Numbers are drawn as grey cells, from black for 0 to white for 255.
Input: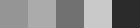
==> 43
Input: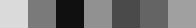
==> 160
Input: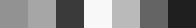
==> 31
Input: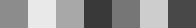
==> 72
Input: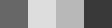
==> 57
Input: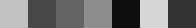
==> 51
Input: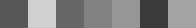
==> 164
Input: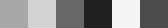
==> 75
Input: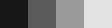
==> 227
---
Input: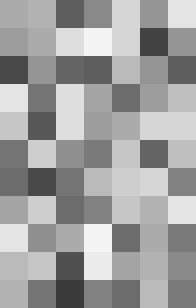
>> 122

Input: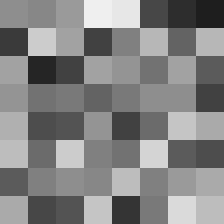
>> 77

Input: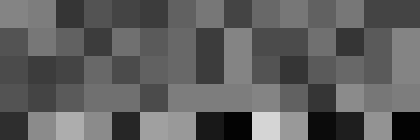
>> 132

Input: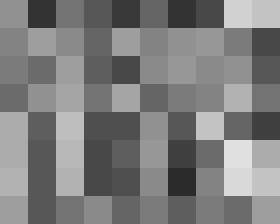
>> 172

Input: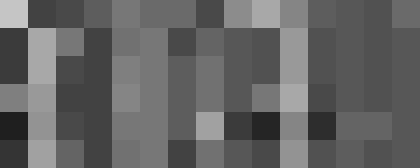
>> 87
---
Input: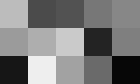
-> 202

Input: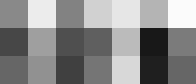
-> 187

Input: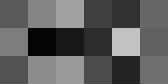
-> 44

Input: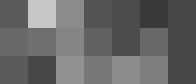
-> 76

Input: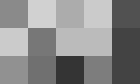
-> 187

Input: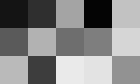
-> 110

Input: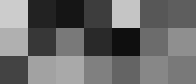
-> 15
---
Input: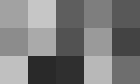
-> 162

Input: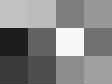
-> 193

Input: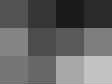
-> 83

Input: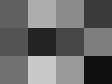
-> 97

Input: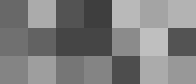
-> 104

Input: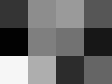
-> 52
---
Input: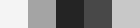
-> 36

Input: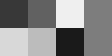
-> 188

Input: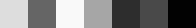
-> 45

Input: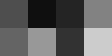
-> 152

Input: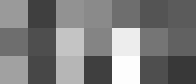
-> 253

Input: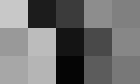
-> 5

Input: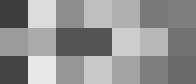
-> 163

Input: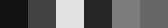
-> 39
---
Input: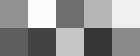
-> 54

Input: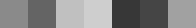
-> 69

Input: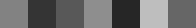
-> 190

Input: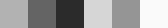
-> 149

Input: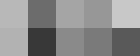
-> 122

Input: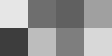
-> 126

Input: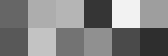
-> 74

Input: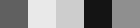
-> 20

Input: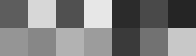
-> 114
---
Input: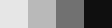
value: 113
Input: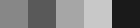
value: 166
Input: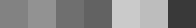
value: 111
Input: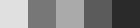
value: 170
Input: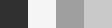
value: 159
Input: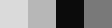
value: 11
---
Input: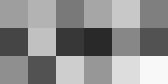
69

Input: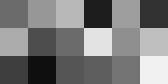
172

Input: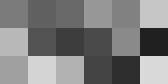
185

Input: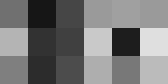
180

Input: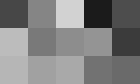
188

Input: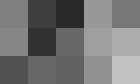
134

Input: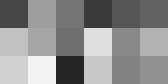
194
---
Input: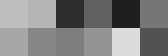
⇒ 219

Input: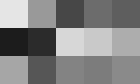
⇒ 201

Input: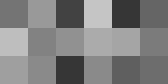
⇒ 165

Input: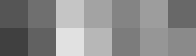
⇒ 150

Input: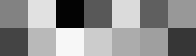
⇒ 159

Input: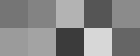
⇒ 215

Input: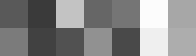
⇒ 239
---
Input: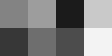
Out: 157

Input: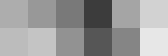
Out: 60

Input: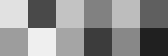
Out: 129

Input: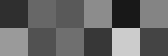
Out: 140

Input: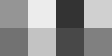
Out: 236

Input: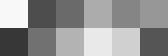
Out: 172
